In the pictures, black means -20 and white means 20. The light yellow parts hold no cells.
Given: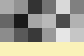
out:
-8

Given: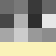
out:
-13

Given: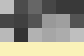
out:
5

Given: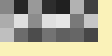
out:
-1

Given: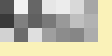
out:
10

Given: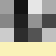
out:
3
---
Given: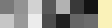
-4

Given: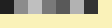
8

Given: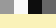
-18

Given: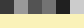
-15

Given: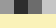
-3

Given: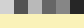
1
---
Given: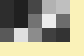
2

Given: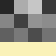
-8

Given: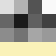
6

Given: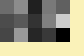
-14

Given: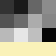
10

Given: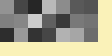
-12

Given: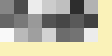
5

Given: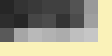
9
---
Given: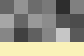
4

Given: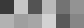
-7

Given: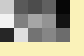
6

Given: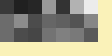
-8

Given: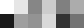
1

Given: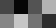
-7

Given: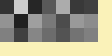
5

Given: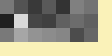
-9

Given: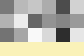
-4
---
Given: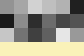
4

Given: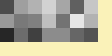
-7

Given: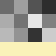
12

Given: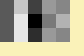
1

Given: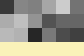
-10

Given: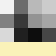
-9

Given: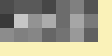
-5

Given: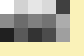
5

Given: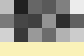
12

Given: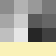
-10
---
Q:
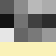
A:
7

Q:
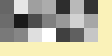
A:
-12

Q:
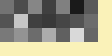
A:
-6

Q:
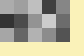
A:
1

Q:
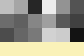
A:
-7

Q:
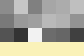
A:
10

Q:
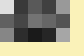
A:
4

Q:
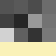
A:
-3

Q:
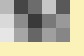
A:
-6

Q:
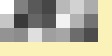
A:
7
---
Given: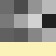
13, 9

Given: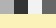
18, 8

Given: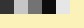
16, 11

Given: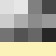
16, 15

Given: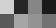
13, 6

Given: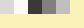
19, 14

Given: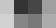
13, 11

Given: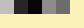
10, 2

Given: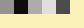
15, 7
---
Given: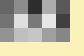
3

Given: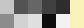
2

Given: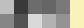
1

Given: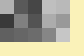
-5

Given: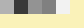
8

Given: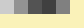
12

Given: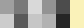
12

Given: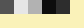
-7
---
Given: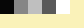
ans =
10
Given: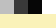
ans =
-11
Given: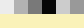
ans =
-19
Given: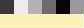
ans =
-3
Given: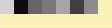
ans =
6
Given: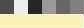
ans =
4
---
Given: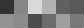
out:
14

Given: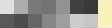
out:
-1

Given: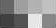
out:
8

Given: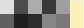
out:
7

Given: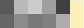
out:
12

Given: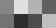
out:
8

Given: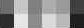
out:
0
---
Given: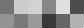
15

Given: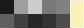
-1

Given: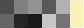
-6

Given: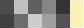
1

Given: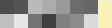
-3

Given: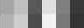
0

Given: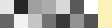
-6

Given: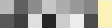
4
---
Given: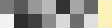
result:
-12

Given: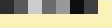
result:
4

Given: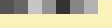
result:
-12

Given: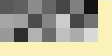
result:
-9

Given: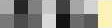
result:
-10

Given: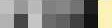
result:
1
